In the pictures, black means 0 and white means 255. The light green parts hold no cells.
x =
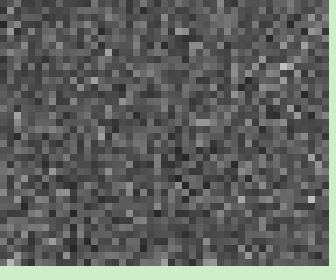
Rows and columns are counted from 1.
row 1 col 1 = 73
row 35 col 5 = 52
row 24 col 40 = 108
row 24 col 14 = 59
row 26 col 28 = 109
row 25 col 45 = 86
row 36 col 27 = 75
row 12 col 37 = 71
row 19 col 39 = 81
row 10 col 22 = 114
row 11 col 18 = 73
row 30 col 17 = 92
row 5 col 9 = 78
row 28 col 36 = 68
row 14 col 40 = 76
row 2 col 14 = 105
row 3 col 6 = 92
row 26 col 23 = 85
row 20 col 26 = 69
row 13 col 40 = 124
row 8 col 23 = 116
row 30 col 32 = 66
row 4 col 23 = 63
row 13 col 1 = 87
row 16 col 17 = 81
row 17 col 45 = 47
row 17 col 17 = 94
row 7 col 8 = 82
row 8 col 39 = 91
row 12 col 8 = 93
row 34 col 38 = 101
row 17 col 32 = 87
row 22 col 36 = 77
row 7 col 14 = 117
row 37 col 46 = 50
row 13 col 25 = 99
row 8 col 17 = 56
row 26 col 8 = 81
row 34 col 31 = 74

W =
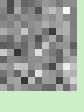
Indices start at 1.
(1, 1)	144
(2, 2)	80
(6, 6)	81
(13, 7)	107
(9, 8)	136
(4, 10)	176
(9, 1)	99
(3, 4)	144
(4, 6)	151
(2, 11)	128
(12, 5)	188
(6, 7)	135
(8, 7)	147
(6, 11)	129
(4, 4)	123
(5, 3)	148
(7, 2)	100
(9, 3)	133
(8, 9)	102
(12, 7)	156
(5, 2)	150
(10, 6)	152
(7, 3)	122
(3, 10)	136
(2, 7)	167
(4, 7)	174
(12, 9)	68
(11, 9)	133
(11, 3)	101
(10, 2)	146
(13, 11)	161
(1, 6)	128
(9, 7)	153
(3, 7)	153

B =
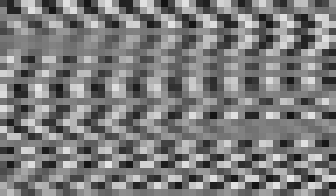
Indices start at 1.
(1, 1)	66
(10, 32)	102
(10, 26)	95
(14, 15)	54
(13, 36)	73
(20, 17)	80
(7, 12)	127
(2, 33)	178
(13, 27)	134
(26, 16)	94
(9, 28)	110
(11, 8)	157
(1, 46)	55
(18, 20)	121
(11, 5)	69
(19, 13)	133
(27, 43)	32
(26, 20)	207
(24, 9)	126
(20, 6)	67
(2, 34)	150
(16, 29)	161
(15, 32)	103
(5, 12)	99
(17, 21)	103
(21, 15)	134
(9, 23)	134
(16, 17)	165
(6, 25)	190
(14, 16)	119
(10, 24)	128
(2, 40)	125
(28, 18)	142
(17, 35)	138
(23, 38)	61
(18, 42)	133
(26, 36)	211
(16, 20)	77
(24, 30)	30
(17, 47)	48

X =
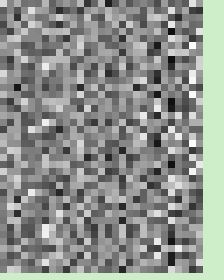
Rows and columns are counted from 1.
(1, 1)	218
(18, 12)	173
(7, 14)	121
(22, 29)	90
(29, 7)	93
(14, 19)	136
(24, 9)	180
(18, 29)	175
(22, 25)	221
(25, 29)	159
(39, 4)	130
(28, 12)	64
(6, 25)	220
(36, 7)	82
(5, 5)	136
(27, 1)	159
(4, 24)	74
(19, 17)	182
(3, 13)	198
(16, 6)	117
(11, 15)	192
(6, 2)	195
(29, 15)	71
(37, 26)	97
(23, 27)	82
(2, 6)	163
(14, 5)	90
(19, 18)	82
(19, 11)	168
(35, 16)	158
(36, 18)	81
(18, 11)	107
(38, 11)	69
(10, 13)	136
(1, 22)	114
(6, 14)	170
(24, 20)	151
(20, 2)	152
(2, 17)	149
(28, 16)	159
